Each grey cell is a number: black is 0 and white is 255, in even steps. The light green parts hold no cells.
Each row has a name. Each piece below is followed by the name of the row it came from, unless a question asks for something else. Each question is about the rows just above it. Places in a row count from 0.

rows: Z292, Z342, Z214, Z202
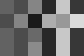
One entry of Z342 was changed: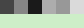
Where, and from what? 0, [76]
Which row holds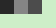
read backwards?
Z292
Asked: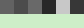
Z214

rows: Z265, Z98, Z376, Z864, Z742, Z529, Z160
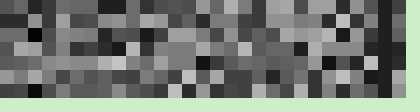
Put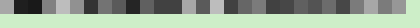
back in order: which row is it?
Z529
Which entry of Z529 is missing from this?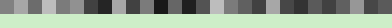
[115]

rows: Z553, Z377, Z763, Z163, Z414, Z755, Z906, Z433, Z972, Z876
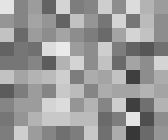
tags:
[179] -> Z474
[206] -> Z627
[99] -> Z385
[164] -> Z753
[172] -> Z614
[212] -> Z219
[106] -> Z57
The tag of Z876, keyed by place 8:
Z614
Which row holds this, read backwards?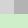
Z414
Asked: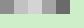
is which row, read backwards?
Z763

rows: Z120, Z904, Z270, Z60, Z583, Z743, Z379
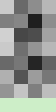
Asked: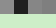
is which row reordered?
Z904
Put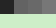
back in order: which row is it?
Z583
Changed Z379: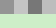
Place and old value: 2, [127]
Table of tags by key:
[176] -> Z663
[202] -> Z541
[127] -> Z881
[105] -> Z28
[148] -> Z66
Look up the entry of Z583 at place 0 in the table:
Z28
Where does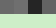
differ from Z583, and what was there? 1, [119]

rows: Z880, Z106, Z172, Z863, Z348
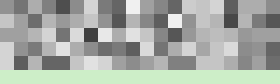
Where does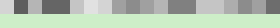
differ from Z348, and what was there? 17, [134]
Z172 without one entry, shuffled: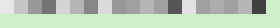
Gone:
[189]
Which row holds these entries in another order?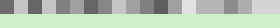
Z348
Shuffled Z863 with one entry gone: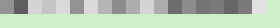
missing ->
[166]
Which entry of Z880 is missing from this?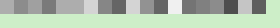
[204]

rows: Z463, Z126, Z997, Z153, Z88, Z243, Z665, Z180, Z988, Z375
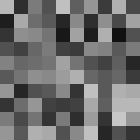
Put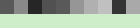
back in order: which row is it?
Z665
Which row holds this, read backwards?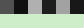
Z997
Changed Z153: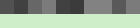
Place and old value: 6, [137]
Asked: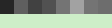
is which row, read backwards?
Z88

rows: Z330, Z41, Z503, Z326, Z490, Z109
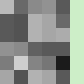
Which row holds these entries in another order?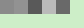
Z330
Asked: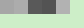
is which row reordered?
Z503
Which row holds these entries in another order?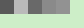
Z330
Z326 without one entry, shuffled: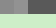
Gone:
[97]

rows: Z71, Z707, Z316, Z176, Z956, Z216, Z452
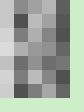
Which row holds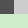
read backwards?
Z452
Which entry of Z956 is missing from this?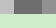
[118]
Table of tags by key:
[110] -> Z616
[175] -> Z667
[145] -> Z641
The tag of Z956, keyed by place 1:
Z616
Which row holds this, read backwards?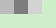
Z216
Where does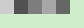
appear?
Z452
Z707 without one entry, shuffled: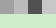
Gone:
[87]

